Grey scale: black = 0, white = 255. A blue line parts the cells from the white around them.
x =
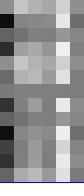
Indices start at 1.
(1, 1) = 143
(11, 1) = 65
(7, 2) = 127
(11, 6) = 132
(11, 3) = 154
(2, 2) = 132
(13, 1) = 101
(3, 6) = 134
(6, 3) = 184
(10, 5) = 237
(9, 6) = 134
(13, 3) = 184
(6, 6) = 125
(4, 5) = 239
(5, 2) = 197
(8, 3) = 156
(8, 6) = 140
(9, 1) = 99
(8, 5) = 233
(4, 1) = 44
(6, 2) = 178
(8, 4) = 126
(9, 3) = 128
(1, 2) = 197

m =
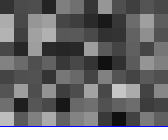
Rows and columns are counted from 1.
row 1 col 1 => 51
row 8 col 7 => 112
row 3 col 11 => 143
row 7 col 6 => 77
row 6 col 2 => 80
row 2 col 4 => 159
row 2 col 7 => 42
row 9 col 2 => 90
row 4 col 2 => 39
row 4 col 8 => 90
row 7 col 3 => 78
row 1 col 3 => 78
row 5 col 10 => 91
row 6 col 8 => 129
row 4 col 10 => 96
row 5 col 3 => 79
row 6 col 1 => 68
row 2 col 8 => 25
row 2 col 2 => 73
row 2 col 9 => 55
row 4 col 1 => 72
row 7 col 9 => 198
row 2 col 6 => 62
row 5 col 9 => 48
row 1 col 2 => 75
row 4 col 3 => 158
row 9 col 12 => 96
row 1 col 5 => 127
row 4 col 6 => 40
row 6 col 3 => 82
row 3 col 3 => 161
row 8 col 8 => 81
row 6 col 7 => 68
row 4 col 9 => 68

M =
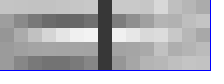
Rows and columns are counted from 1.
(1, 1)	196
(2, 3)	120
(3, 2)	171
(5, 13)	191
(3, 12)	220
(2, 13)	177
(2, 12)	180
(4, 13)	174
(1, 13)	191
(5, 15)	194
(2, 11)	160
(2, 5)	102
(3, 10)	231
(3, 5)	229
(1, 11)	198
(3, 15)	168
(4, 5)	164
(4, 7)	163
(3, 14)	183
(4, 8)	55
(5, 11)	180

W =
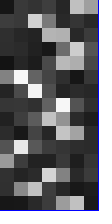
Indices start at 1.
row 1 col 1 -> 22
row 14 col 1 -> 48
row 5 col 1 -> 19
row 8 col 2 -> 55
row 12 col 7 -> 53
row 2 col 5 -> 41
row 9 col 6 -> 42
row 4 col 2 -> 43
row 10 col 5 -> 196
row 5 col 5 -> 185
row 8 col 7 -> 47
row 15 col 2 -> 24
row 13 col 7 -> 59
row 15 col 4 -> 60
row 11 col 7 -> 43
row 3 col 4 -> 180
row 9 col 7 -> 29
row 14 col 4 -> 62
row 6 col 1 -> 130
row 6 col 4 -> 68
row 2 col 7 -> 40
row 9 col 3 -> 92
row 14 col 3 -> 193
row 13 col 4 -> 213
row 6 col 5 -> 47
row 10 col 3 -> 68
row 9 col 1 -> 33
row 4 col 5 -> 108
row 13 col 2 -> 36
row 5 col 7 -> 71
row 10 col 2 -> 24
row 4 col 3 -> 33
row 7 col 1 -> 36

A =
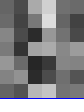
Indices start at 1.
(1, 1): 101
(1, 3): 170
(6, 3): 43
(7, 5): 115
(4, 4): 171
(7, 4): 196
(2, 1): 106
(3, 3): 43
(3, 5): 114
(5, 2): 107
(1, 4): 208
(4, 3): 163
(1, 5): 112
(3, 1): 134

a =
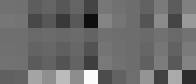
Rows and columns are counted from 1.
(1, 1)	113
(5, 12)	124
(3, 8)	112
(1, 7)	68
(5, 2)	113
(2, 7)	14
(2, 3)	72
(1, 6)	100
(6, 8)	76
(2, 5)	57
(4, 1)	112
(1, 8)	119
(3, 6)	107
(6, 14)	44
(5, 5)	83
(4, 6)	103
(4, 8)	116
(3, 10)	109
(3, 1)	110
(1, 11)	98
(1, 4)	100
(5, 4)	98
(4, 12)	118
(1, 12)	122
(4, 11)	102
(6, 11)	148
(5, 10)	109
